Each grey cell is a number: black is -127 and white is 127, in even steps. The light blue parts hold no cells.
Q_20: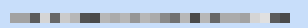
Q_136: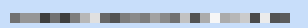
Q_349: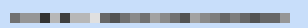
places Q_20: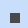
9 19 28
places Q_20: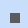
3 27
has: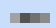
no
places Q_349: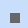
10 22 24 26 27
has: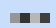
yes
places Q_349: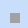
15 19

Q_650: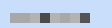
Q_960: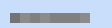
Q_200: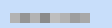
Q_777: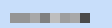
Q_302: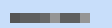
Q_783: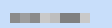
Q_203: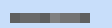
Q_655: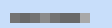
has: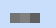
no
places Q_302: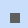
2 3 6 7
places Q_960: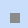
2 4 8
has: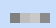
no

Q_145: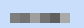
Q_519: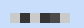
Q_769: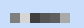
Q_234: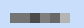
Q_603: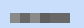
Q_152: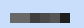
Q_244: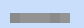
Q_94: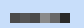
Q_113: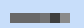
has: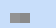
yes
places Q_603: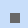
2 5 6
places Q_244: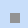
2 3 4 6
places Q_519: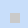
1 3 6
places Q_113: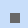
1 2 3
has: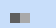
yes
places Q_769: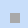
6

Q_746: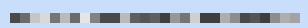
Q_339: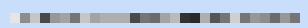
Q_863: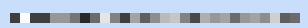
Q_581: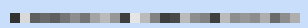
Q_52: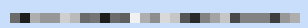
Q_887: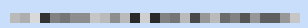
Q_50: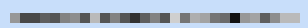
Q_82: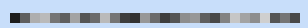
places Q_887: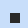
13 15
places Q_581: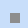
7 19 23 25 28
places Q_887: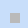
1 10 12 18 21
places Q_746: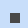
1 10 11 24
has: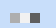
no

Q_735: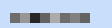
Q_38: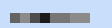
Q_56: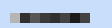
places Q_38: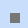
5 6
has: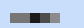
no
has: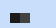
yes
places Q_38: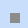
2 7 8
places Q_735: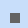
4 8
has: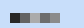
no
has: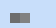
yes

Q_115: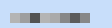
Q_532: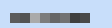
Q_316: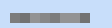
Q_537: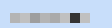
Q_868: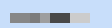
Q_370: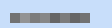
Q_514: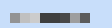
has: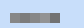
no
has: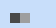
yes
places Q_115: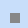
6 8
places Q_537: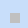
2 6 8

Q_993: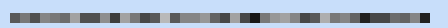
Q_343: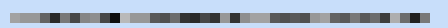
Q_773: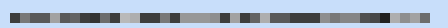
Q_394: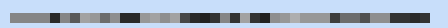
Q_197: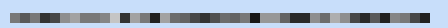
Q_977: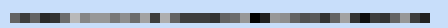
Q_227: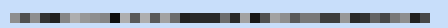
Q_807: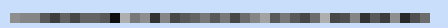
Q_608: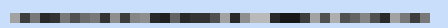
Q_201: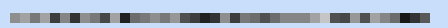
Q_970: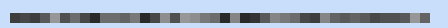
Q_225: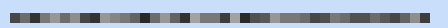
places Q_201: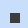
5 19 23
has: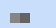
yes
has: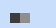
yes

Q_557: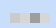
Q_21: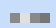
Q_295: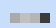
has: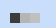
no
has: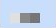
yes
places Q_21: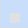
2

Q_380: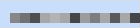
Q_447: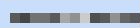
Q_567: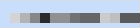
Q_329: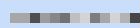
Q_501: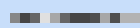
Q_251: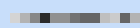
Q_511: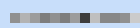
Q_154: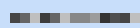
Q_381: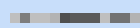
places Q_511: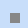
10 11
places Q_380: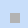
5
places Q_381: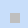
1 3 4 10
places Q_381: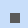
7 8 9
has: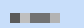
yes
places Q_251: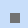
7
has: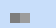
yes

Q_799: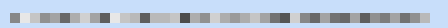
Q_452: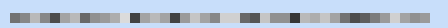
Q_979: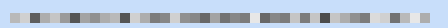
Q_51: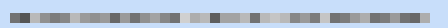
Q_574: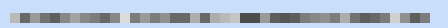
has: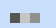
yes
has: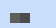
no
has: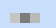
no

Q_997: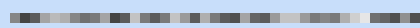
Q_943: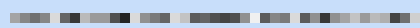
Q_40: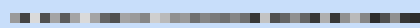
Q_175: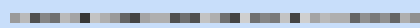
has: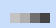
yes
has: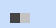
no
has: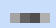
no

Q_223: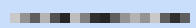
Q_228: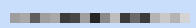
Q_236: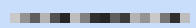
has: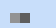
yes
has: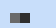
no
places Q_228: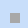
2 5
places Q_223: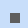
3 11 16 18
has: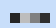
yes

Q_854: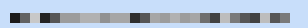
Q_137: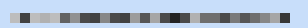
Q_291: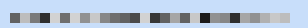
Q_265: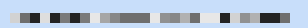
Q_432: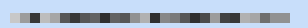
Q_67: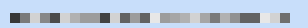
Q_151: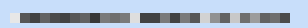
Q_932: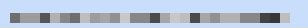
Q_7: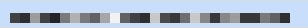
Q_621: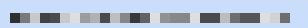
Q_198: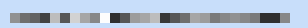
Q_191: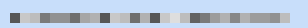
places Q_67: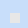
15 26
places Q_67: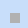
7 18 22
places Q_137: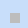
1 3 5
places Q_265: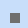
2 12 13 14 19 28
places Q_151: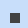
3 6 14 15 17
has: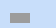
yes
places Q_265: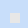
9 15 20 21

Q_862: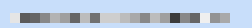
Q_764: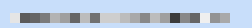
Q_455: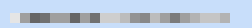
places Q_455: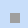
2 5 6 8 16 18
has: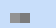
no
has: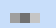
no
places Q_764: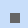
3 7 19
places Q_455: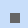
3 7

